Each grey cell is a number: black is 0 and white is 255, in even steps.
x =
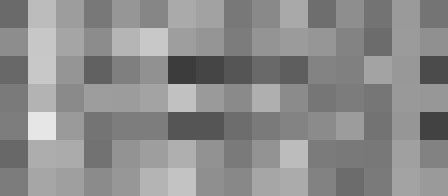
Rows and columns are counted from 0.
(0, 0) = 106
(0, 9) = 137
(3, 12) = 124
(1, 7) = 149
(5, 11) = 123
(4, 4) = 125
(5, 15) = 130
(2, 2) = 149
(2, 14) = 152
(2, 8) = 85
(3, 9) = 175
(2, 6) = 60
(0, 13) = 115
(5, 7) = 146
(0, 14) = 154
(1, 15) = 144
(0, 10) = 169
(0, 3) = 120
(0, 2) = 157
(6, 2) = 159
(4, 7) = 85
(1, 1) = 199
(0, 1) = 188
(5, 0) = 104
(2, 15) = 75
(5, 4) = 147
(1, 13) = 108
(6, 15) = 154
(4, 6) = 85
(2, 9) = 105
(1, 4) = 181
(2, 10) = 94
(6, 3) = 139

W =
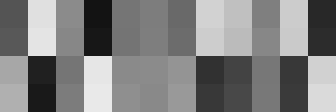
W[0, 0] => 84
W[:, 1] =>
[224, 228, 32, 25]
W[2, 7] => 49
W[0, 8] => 192
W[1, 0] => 88
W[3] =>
[176, 25, 124, 233, 143, 137, 153, 56, 72, 120, 58, 218]
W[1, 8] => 187
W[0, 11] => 40
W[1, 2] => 135
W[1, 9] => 135
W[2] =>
[167, 32, 117, 230, 138, 139, 148, 49, 67, 119, 56, 209]
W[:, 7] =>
[210, 205, 49, 56]

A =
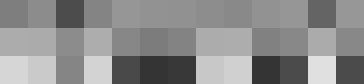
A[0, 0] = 126
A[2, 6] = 56
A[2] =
[214, 202, 133, 211, 73, 52, 56, 200, 208, 52, 75, 224, 75]
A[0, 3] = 132
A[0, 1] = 140
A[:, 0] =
[126, 172, 214]
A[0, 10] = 150
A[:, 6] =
[145, 131, 56]
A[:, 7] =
[141, 172, 200]

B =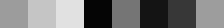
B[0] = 156
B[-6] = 225

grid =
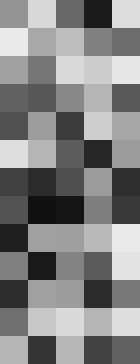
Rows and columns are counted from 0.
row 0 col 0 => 148
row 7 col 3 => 126
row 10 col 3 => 43
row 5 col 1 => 181
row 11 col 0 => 111
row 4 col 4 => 167
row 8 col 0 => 31
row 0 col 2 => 104
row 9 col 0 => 128
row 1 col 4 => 108
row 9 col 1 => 25
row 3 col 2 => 136
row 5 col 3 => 38
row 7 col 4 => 57
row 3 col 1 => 87
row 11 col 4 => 223
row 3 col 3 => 181
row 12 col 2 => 183
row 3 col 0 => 97
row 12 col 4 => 97
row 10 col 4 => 120

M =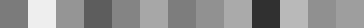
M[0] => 123
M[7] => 145
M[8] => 170
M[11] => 144

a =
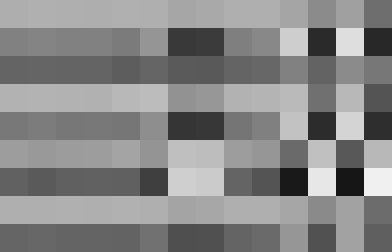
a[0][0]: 174
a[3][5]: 188
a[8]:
[101, 103, 100, 100, 99, 113, 79, 80, 100, 106, 150, 81, 162, 95]
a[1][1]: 132
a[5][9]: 150
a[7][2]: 176
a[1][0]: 129
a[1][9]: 136
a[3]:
[178, 179, 178, 177, 184, 188, 146, 151, 178, 180, 186, 112, 184, 84]
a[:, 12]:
[160, 222, 139, 184, 212, 88, 22, 162, 162]
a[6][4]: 96
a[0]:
[174, 176, 175, 174, 176, 175, 166, 169, 175, 175, 165, 139, 160, 110]
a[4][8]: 117
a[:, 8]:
[175, 127, 100, 178, 117, 157, 100, 175, 100]
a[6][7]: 203
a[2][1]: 101
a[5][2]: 156
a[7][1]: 175
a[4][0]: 120
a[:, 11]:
[139, 42, 99, 112, 44, 192, 231, 138, 81]
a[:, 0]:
[174, 129, 100, 178, 120, 157, 97, 175, 101]
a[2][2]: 100
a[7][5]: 175
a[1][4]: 123
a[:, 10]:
[165, 206, 129, 186, 194, 106, 25, 166, 150]

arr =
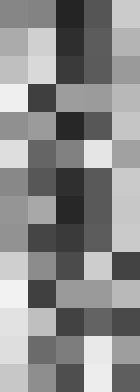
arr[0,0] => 134
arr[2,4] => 154
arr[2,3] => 91
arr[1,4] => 180
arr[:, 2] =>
[36, 46, 58, 157, 39, 129, 47, 39, 58, 75, 154, 66, 125, 78]
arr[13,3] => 237
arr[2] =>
[191, 217, 58, 91, 154]
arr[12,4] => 158
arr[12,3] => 233
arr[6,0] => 136
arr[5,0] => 222
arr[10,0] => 242
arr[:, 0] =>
[134, 171, 191, 239, 144, 222, 136, 149, 146, 207, 242, 226, 222, 199]
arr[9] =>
[207, 140, 75, 205, 67]
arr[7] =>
[149, 168, 39, 89, 199]

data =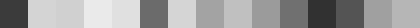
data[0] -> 59
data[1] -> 212
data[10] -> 112
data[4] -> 224
